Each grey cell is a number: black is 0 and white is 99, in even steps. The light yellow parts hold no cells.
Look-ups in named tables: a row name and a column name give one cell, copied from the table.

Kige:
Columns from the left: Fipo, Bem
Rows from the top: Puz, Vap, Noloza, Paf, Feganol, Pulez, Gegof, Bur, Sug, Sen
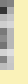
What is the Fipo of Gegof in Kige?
45
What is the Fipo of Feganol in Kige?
47
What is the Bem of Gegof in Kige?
71
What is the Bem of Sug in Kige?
78
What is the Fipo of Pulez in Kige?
54
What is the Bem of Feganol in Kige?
71
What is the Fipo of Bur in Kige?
82
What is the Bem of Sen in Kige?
77
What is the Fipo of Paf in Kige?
80
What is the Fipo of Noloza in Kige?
71
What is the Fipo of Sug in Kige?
51
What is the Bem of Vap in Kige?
67
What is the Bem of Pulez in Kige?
71
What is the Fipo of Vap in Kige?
20
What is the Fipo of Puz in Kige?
48

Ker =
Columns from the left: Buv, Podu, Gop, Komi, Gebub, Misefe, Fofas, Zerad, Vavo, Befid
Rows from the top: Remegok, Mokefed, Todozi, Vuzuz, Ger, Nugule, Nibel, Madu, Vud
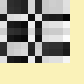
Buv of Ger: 79
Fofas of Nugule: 86
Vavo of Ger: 79
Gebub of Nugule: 93
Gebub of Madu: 13
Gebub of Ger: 83
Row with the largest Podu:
Todozi

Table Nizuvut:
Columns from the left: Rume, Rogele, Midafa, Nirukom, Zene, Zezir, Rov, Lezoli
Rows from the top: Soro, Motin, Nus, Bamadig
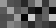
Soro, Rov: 21
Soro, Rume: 59
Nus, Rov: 38
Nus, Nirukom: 2
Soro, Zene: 39
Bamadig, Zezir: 31
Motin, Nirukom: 41

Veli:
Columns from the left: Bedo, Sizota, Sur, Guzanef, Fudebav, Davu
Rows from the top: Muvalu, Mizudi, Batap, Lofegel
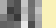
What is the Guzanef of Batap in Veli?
77
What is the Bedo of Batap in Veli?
48
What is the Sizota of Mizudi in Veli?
24
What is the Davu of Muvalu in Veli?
65
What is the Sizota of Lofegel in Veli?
40
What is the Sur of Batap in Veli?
22
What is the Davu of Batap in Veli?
67
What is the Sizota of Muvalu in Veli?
38
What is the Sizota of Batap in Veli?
35
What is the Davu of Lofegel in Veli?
64
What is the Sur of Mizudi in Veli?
31
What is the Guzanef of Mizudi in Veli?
70
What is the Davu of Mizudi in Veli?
75

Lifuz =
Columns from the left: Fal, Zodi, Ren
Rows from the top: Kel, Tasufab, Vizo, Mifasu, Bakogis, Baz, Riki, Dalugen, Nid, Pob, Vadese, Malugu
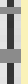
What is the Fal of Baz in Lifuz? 87
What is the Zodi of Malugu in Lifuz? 21
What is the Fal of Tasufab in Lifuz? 54
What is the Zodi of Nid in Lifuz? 54
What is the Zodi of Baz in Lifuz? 22
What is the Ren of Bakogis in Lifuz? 85
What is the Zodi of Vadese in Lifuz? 20
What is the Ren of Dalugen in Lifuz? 54
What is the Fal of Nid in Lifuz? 54
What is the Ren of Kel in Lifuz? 85
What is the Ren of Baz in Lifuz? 84
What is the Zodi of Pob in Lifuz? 20
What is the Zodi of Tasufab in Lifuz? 54
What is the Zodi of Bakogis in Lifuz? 22
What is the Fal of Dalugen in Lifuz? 54
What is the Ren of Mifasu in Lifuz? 86
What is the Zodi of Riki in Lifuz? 22
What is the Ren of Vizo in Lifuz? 85

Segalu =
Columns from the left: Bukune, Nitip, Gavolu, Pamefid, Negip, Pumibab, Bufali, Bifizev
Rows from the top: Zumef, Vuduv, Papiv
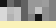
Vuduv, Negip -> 59
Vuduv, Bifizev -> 50
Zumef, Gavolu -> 29
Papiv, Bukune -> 84
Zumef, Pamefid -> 38
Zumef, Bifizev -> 50
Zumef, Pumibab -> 59
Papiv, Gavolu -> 76
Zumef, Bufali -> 61
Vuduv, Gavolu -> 76
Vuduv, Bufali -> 55
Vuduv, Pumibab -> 76
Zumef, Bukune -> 8
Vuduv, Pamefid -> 38
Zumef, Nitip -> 41
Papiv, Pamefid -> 38
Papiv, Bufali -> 55
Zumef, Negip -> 59
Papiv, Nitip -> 69
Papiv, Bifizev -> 50

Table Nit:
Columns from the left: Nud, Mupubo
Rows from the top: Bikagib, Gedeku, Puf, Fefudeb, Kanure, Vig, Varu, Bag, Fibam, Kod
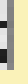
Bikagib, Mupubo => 52
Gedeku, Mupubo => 50
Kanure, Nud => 88
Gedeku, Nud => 88
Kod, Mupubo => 52
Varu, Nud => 88
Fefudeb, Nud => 12
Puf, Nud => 89

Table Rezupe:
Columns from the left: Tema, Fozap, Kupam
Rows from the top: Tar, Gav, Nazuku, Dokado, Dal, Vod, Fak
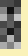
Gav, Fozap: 7
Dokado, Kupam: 19
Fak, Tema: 66
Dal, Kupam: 30
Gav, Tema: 52
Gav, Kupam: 42
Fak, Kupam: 75
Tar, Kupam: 21
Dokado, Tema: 28
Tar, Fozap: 29
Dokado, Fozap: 36
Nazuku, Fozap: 34
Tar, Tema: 30
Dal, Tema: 40
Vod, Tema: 28
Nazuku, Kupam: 76
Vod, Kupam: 28
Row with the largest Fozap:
Vod

